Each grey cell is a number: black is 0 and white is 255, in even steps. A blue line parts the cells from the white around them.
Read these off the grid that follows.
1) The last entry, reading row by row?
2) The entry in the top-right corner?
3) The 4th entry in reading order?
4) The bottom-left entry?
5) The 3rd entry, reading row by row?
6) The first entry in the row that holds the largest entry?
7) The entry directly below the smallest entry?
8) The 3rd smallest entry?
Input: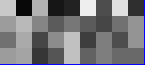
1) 105
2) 47
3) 22
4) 156
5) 178
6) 201
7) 185
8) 34

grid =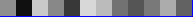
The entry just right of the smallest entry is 201
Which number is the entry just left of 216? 56

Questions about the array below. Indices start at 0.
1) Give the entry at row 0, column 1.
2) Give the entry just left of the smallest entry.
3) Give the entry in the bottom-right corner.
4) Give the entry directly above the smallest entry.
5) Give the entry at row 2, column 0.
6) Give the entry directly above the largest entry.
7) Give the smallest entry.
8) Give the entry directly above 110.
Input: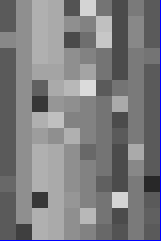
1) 143
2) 122
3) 90
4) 90
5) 136
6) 164
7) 40
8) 130

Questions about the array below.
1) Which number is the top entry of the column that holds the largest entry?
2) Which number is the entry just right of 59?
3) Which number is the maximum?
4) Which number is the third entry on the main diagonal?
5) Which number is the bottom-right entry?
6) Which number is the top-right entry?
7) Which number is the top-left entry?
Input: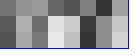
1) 103
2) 142
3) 233
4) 121
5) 211
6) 161
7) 115

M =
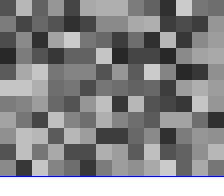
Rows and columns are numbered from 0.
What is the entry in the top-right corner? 110
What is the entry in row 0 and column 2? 98
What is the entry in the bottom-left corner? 138
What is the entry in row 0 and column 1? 183
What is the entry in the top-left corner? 83
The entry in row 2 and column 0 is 76
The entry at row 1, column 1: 69
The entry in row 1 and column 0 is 124

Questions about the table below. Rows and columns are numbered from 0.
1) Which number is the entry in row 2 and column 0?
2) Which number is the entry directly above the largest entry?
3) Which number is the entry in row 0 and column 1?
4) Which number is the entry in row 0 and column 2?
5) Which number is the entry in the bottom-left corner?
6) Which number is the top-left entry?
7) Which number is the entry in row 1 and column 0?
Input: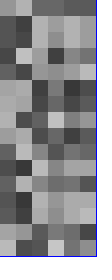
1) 84
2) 121
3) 178
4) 103
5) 186
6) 150
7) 84

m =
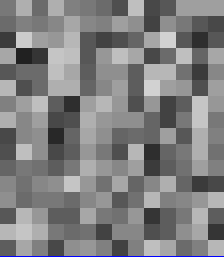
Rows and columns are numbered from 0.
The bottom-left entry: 93
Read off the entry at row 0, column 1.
175
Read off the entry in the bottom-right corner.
183
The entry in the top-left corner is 120
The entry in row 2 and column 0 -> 59
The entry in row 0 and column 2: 107
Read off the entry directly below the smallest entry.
107
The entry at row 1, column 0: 107
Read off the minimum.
33
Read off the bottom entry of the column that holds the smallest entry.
167
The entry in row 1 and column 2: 120
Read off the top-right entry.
159
